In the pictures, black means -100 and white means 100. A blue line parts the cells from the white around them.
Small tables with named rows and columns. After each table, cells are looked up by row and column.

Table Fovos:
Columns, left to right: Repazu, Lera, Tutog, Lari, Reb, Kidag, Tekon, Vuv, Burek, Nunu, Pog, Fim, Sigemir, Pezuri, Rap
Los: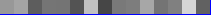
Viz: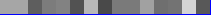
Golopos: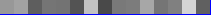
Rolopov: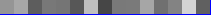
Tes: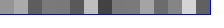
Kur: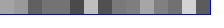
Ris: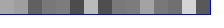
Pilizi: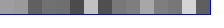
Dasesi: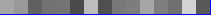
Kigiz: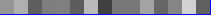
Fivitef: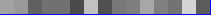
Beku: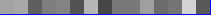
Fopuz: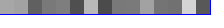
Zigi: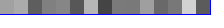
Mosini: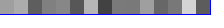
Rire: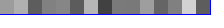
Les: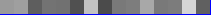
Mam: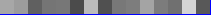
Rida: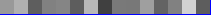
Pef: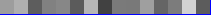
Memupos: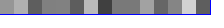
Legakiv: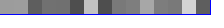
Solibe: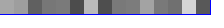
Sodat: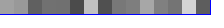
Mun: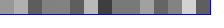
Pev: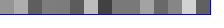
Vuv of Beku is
-45
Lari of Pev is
-2
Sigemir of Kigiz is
4
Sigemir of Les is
-3
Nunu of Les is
-2
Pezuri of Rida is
65
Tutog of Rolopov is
-27
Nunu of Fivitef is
-1
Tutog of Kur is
-25
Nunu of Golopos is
-3
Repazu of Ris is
31
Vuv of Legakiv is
-39

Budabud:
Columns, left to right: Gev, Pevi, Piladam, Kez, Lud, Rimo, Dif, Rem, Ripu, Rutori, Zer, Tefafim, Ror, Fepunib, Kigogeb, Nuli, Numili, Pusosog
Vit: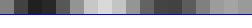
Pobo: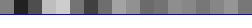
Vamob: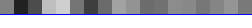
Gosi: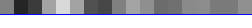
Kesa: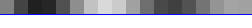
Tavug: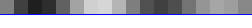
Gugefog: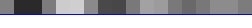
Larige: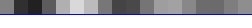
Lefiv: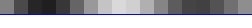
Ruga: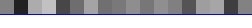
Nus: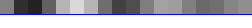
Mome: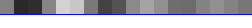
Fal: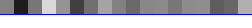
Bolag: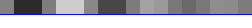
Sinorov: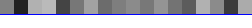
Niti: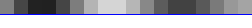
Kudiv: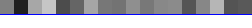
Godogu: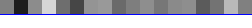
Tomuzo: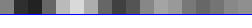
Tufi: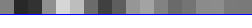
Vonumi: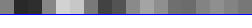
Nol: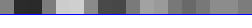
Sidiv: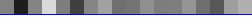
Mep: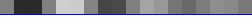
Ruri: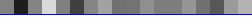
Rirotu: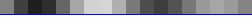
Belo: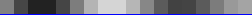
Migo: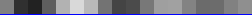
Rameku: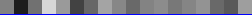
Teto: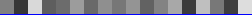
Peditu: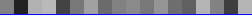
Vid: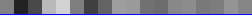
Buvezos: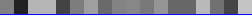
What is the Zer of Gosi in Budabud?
12
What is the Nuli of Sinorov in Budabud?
9
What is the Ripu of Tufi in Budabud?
-26
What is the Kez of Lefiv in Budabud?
-76
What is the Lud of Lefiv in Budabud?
-57
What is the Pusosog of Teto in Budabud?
73
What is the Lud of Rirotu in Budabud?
-21
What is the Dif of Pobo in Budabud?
-50
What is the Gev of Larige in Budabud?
1
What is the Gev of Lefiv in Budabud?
1
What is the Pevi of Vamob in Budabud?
-74
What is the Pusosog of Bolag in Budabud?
-3
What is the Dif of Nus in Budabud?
42
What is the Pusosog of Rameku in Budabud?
24
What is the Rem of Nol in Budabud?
-43
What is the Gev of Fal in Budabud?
1
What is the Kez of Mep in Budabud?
0
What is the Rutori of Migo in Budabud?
-41

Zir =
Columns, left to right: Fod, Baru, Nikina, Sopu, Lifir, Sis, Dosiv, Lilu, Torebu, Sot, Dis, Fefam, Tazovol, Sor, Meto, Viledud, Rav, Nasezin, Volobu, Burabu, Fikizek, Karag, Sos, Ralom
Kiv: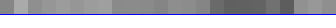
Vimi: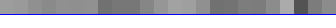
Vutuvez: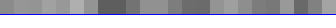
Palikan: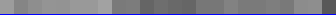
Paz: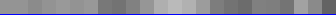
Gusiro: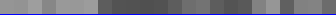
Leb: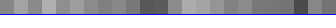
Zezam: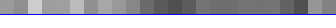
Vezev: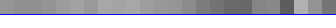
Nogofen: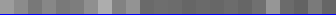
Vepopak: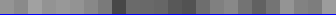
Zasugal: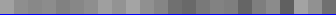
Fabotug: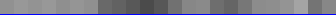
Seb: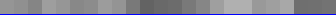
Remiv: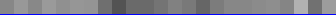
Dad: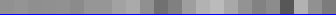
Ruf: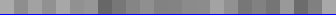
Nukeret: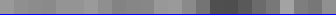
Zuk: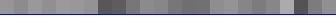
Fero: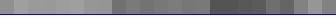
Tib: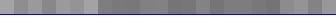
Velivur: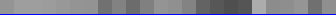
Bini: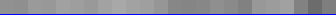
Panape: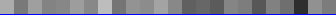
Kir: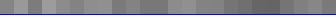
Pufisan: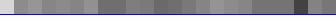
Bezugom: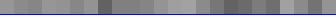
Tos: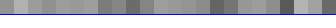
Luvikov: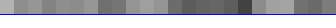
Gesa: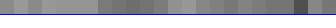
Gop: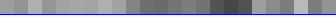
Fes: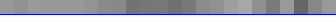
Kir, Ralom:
-4
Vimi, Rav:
-10
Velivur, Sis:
16
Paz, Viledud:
-2
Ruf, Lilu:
-19
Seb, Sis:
7

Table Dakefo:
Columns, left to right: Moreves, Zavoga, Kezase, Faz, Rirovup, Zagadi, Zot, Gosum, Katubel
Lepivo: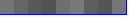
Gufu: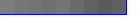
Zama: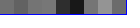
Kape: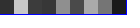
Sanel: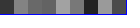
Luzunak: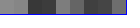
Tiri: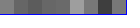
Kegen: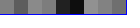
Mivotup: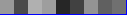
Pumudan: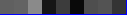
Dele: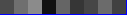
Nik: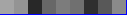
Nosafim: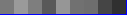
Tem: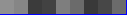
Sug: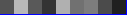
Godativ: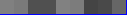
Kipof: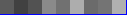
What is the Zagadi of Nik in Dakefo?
-12
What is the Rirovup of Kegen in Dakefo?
-74
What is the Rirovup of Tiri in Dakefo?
-17
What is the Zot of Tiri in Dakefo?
-6
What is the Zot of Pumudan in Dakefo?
-39
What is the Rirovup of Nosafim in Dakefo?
18
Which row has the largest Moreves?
Nik

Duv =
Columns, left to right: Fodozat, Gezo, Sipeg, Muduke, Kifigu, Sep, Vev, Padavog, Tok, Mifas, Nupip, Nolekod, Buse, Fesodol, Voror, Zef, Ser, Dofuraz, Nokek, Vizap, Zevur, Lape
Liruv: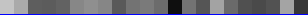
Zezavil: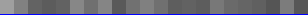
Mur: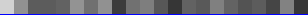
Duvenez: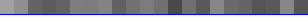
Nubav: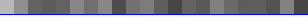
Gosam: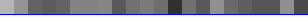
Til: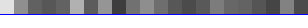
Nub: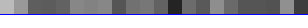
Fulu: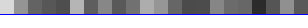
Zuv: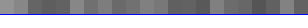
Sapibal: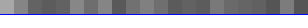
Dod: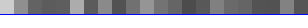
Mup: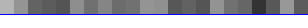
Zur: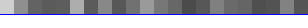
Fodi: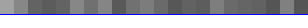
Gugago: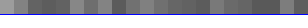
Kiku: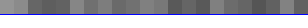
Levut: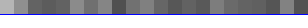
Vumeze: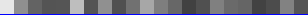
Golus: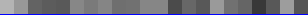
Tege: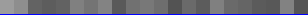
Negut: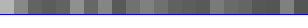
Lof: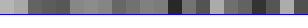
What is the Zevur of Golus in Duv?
23
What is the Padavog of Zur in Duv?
7
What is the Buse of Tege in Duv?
-35
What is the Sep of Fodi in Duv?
6
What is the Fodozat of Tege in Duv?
22
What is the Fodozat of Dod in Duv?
61
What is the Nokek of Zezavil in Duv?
-25
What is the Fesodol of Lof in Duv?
-10
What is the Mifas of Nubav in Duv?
-11
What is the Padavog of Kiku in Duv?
-2
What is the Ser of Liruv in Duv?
-17
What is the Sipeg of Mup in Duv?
-22

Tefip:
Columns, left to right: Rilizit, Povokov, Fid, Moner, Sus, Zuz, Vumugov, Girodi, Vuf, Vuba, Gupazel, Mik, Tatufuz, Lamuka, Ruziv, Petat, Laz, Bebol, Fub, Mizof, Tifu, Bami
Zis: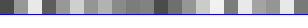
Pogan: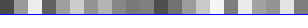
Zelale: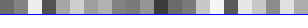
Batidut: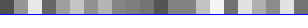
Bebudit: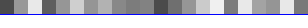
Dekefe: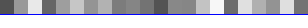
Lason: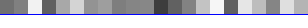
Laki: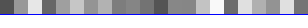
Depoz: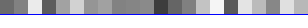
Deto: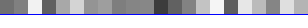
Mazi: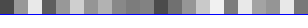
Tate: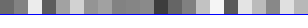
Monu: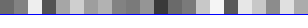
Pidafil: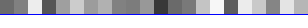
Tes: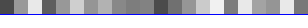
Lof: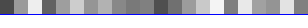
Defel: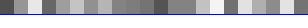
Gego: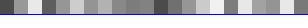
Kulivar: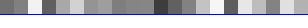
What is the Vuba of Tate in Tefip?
4
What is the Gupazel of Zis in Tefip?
2
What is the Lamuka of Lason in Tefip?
2
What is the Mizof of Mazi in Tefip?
17
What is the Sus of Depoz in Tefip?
27
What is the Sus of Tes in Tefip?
19
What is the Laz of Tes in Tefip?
-2
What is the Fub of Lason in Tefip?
48
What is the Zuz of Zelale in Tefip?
62
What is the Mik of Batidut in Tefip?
-34
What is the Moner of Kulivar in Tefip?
-25
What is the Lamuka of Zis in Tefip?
18
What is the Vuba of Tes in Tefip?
-2
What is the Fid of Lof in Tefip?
87
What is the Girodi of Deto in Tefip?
24
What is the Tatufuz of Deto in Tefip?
-24
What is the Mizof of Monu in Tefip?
10
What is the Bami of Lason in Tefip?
41
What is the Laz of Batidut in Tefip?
-11
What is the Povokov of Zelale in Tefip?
2

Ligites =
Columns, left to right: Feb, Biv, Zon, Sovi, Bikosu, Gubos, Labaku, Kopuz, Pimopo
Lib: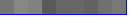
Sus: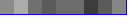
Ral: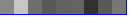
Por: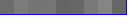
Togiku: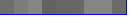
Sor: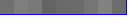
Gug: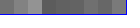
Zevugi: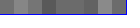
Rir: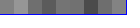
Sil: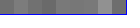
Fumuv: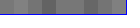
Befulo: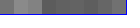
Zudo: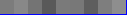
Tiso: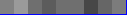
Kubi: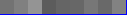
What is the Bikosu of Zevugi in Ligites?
-16
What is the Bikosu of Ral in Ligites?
-23
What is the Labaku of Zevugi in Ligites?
-23
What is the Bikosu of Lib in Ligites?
-20
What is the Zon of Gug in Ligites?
15
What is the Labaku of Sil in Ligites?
-5
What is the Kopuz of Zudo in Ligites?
-1
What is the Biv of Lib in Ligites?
6
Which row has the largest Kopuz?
Sil

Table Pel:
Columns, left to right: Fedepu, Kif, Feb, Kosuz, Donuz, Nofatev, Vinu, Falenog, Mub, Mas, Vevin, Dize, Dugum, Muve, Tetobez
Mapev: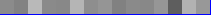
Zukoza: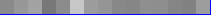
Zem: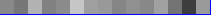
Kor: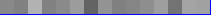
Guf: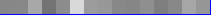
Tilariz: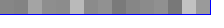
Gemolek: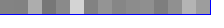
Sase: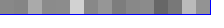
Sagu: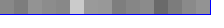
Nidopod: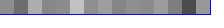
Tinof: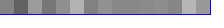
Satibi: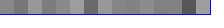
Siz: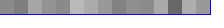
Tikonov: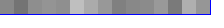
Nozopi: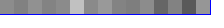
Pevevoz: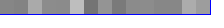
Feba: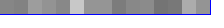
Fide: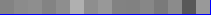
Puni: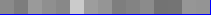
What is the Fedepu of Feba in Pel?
5
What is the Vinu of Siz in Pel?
35
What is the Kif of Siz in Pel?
-1
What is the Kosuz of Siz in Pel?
15
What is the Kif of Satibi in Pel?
-7
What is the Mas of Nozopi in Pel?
-1
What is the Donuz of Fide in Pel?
11
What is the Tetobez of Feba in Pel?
16
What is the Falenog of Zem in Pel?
20
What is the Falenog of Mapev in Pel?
17

